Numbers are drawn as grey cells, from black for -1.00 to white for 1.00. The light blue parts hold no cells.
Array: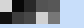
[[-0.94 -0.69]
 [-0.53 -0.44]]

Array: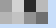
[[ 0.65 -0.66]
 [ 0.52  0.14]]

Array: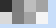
[[-0.01  0.48]
 [ 0.00  0.29]]

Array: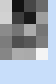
[[-0.86 -0.44]
 [-0.52 -0.80]]

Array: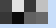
[[ 0.76 -0.57]
 [-0.92 -0.24]]

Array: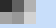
[[-0.24  0.40]
 [ 0.19  0.65]]
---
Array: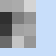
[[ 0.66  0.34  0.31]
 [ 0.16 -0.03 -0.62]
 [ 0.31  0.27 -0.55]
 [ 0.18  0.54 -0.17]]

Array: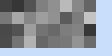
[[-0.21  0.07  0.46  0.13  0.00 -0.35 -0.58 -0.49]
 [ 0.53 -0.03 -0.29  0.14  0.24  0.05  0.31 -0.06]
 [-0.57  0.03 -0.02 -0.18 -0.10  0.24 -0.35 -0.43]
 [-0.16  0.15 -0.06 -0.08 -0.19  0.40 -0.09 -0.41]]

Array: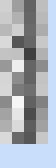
[[ 0.49 -0.22  0.24  0.63]
 [ 0.45 -0.20  0.39  0.59]
 [ 0.35 -0.17  0.62  0.44]
 [ 0.57 -0.20 -0.33  0.70]
 [ 0.39 -0.51  0.51  0.53]
 [ 0.10 -0.21  0.87  0.19]
 [ 0.53 -0.22  0.10  0.67]
 [ 0.55 -0.13 -0.04  0.69]
 [ 0.01 -0.24  0.93  0.08]
 [ 0.20 -0.40  0.80  0.28]
 [ 0.26 -0.26  0.71  0.37]
 [ 0.56 -0.32 -0.18  0.70]]

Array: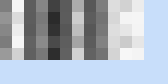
[[ 0.85  0.65  0.73 -0.01 -0.31  0.35 -0.29 -0.49  0.05 -0.26  0.92 -0.01]
 [ 0.92  0.91  0.69 -0.10 -0.27  0.60 -0.28 -0.66 -0.05 -0.27  0.72  0.16]
 [ 0.91  0.80  0.74 -0.06 -0.32  0.48 -0.32 -0.61 -0.01 -0.29  0.85  0.06]
 [ 0.80  0.59  0.71  0.02 -0.28  0.29 -0.26 -0.42  0.08 -0.23  0.92 -0.03]
 [ 0.91  0.94  0.66 -0.10 -0.23  0.64 -0.24 -0.65 -0.06 -0.25  0.64  0.21]]

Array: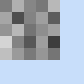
[[ 0.44 -0.06  0.05  0.38 -0.02]
 [-0.27  0.25  0.03 -0.39  0.30]
 [ 0.26  0.11 -0.09  0.44  0.16]
 [-0.52  0.24 -0.32  0.03  0.66]
 [-0.08  0.18 -0.05  0.21  0.50]]

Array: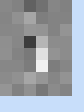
[[ 0.01  0.05 -0.11 -0.24  0.02  0.07]
 [ 0.03  0.03 -0.01  0.30  0.14  0.04]
 [ 0.16  0.03  0.16  0.18  0.07  0.06]
 [ 0.10  0.10  0.42 -0.53  0.06  0.12]
 [ 0.10  0.15  0.76 -0.05  0.03  0.13]
 [ 0.05 -0.02  0.89 -0.03  0.06  0.06]
 [ 0.15  0.05  0.18  0.30  0.14  0.09]
 [ 0.03  0.09 -0.07  0.13  0.01  0.17]]

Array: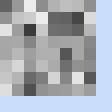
[[ 0.12  0.46  0.49  0.40  0.10  0.84  0.19 -0.23]
 [ 0.71 -0.44 -0.23 -0.21  0.84  0.60  0.53  0.15]
 [ 0.43 -0.24 -0.15 -0.14  0.57 -0.54  0.23  0.78]
 [ 0.06  0.30  0.29  0.27  0.40  0.04  0.32  0.31]
 [ 0.02  0.30 -0.33  0.37  0.37  0.25  0.44  0.30]
 [ 0.09  0.14 -0.13  0.33  0.48  0.20  0.68  0.49]
 [-0.31  0.79  0.05  0.66 -0.01 -0.17  0.42  0.55]
 [ 0.23  0.37  0.22  0.21  0.14 -0.37  0.19  0.74]]
